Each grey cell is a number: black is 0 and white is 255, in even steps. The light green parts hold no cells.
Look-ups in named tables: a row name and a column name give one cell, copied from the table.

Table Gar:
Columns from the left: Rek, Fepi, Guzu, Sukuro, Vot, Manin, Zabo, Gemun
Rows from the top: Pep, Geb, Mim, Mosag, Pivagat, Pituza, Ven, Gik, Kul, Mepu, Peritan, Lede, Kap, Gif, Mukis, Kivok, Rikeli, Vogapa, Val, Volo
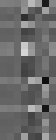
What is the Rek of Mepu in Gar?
97
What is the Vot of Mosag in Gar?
146
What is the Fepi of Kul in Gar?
98
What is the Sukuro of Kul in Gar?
81
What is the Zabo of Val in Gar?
121
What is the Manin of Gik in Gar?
110
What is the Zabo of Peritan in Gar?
105
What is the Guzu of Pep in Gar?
122
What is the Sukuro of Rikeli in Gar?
90
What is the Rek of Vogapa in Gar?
96
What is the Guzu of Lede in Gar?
124
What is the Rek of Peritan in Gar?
98
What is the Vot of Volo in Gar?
76

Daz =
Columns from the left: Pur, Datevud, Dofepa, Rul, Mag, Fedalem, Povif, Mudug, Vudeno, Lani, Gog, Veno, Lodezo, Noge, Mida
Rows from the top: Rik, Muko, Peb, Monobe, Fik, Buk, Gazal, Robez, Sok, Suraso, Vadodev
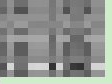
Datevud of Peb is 146
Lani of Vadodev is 93
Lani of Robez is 94
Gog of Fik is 122
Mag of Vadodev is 147
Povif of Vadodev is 148
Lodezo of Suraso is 112
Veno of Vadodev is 112
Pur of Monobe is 145
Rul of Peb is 145
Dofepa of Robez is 93
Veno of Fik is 120
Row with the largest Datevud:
Suraso

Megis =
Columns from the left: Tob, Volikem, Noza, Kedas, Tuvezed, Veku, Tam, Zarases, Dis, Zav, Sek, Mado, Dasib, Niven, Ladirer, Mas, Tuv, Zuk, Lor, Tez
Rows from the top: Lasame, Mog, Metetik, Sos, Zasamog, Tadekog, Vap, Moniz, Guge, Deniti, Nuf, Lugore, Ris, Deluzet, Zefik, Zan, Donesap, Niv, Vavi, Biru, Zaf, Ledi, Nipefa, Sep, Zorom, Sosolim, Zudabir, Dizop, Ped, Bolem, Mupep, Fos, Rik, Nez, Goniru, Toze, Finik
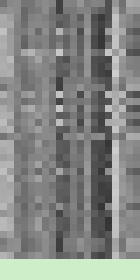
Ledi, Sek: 127
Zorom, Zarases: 108
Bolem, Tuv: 195
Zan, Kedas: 157
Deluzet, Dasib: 146
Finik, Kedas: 123
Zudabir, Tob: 170
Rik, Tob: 184
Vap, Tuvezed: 129
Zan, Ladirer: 86
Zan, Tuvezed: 172
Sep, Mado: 112
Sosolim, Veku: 162
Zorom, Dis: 165
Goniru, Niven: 117
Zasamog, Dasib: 153
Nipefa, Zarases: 118
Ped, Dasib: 134

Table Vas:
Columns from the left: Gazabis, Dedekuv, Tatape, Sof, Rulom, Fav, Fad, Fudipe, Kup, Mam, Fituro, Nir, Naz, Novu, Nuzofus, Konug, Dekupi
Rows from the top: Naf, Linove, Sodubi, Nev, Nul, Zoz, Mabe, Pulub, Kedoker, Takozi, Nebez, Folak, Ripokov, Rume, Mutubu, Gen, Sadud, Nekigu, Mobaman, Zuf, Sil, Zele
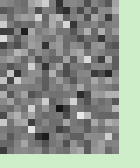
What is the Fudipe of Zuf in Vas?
120
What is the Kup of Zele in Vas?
116
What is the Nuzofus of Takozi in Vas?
133
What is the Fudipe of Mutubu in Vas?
96
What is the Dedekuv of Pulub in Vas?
133
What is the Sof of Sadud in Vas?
133
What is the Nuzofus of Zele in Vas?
158

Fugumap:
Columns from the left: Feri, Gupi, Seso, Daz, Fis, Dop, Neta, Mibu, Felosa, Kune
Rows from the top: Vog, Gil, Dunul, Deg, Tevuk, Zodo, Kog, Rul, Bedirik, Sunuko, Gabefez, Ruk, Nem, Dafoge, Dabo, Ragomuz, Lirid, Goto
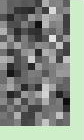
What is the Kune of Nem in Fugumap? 101
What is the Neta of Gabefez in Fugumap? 87
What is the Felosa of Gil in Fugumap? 124
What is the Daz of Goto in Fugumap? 69
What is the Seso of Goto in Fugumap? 129
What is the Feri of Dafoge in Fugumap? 118
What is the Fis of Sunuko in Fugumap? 40
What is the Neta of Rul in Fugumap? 175
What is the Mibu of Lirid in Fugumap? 126
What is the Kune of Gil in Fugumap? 137
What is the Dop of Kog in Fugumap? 140

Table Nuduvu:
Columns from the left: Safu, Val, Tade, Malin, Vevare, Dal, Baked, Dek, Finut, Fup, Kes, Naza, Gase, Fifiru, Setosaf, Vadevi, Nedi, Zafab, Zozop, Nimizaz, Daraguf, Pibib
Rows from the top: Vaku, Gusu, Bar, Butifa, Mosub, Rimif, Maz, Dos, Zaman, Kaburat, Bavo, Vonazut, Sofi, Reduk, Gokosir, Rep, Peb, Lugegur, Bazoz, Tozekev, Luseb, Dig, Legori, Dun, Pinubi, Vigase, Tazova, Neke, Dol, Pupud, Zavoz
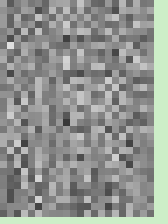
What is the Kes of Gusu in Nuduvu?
114
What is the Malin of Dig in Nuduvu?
189
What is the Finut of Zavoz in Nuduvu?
134
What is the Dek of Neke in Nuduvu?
177
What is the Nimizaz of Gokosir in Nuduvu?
129
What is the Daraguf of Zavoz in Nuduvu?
155
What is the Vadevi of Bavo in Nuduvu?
81
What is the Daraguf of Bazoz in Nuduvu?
178
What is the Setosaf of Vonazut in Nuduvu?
129
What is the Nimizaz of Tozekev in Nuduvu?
144
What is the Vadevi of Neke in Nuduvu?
77
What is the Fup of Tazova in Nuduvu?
173
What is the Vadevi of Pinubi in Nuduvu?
131
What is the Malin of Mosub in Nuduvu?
186
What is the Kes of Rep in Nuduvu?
166
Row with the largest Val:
Maz

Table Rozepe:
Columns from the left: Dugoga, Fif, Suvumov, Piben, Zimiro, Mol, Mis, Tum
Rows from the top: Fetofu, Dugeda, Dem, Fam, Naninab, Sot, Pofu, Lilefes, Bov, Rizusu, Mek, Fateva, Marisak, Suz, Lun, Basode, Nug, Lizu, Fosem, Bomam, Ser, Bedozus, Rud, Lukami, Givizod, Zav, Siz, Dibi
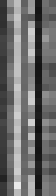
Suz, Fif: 88
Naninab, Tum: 120
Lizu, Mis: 143
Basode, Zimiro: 144
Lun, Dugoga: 57
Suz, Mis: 142
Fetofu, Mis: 112
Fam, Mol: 40
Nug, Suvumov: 206
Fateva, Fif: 111
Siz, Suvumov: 233
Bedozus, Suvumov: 185
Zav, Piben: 112
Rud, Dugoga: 54
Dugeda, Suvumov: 180
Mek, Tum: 80
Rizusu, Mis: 89
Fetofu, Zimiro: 154
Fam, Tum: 112

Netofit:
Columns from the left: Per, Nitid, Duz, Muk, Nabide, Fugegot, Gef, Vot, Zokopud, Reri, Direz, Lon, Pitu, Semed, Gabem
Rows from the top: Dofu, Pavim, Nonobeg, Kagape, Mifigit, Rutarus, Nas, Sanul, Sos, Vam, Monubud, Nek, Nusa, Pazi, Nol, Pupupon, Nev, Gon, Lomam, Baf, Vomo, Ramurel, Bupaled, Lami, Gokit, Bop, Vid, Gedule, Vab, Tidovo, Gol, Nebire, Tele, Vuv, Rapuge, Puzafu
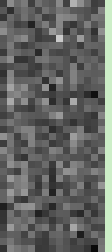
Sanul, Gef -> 109
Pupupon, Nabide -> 58
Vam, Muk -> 90
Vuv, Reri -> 88
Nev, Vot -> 128
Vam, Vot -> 78
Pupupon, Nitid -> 123
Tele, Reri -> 66
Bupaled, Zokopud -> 89
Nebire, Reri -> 89
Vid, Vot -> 51
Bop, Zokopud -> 127
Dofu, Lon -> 142
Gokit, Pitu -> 102
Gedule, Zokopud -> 118
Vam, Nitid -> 79
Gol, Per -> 51
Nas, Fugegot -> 93
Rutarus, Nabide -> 90
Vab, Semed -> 108

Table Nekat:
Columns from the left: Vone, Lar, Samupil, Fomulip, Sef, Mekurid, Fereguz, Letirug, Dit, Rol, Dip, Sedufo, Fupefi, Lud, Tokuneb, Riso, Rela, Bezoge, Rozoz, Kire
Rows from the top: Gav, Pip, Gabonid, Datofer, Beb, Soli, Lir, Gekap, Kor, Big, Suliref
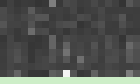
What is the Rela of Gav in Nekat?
64
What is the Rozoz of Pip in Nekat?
62
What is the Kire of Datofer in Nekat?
62
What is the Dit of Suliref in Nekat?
86
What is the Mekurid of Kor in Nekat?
66
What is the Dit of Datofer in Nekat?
74
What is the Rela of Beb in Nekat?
61
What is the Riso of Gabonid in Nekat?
64
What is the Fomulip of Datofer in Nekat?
64
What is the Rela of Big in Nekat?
67
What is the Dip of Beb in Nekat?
64
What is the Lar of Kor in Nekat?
71
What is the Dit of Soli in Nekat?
60
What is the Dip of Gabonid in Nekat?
63
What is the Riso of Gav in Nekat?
73
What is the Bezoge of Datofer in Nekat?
79
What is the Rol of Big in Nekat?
63

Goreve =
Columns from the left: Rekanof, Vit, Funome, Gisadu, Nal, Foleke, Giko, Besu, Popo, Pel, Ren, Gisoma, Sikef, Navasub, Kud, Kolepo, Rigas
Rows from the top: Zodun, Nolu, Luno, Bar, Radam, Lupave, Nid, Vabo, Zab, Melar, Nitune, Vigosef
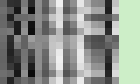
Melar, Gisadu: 126
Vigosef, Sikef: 137
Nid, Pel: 144
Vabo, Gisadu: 115
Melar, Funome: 33
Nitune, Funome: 23
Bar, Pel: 90
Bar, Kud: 151
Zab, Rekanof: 100
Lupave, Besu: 193
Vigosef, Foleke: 145
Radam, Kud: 182
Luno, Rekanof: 103
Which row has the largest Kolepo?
Lupave

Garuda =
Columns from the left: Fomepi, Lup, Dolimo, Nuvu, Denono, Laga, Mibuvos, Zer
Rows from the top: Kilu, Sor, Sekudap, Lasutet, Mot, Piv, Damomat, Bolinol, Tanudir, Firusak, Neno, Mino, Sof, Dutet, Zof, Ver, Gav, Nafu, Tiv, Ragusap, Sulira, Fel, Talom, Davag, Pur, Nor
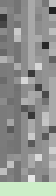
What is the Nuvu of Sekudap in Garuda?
140
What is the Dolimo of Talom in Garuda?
148
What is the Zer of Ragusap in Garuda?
169
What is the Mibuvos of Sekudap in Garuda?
147
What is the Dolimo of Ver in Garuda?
116
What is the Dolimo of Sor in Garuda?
116
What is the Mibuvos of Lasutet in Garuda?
147
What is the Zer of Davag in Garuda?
191
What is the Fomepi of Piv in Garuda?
110
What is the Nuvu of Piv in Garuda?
144

